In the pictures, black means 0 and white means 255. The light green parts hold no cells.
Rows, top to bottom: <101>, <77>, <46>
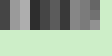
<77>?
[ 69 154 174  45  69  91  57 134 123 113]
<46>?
[ 69 154 174  45  69  91  57 134 123 145]
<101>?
[ 69 154 174  45  69  91  57 134 123 102]

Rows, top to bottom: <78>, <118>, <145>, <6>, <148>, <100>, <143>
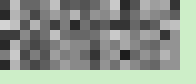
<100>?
[125 201  71 125  83 158 125 137 103  52 137 158  28 103 147 125 180 147]
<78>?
[ 71 192 103 103 137 192  83  94  83 103 147 201  40  83 180 158 168  52]
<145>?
[211 192  83 180 113  61 125  40 113  71  94  52  52 103  71  94 180 192]
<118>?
[ 40 180 137  71 125 158 125 180  94 147 137 168  71 113 158 137 125  94]
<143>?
[ 40 180 103  71  94 125 158 137 137  83 147 113 168 137 113 103 147 147]

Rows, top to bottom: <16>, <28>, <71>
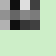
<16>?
[178  15 222  64]

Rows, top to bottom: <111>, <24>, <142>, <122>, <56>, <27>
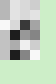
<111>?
[183 227 217 206]
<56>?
[194 173 239 206]
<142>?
[248 217  57 164]

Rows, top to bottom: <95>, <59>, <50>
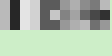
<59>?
[186  39 228 210  91 198 131 163 103  72  49]
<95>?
[186  39 228 210  91  91 152 175 140 122 186]
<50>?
[186  39 228 210  91  91 152 175 186 112 152]

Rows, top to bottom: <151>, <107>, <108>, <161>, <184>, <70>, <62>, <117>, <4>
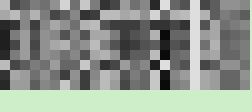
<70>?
[ 40 124 156  82 145 135 112 135  82 167 178 145  61  93  93 187  10 102
 112 222 156 167 102 102 124]
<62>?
[187  70  93 124 112 156 102 102 199 124  51  70 156 112 135  31 222 102
  82 222  70  93 145 145 112]

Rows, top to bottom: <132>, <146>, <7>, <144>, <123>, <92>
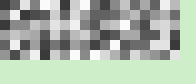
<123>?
[ 98 239  76 159  67 117  76 159 128  67 117 250  88 107 107 227 227  58]
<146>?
[128 239  58  76  88 206  98 216 159  98  98 107 159 186 107 148 177 107]
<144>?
[159 196 177 168  88 206 117 186 206 137  67  88 168 168  88  88 216  76]

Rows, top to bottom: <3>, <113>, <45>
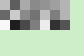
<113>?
[104 203 138 115 191 126 180]

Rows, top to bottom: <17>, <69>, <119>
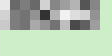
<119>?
[201 125 115 169 146 115 190  74  96 158]
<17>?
[232 105 125 105 210 134 158 180  85 134]
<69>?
[210 125 115 146  50 180 241 221 210 146]

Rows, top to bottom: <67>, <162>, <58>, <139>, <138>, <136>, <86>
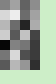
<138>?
[  6 130 118  59]
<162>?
[216 237 108 162]
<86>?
[ 89 183 150  47]
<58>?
[183 108  36 172]
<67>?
[130 162  98 141]

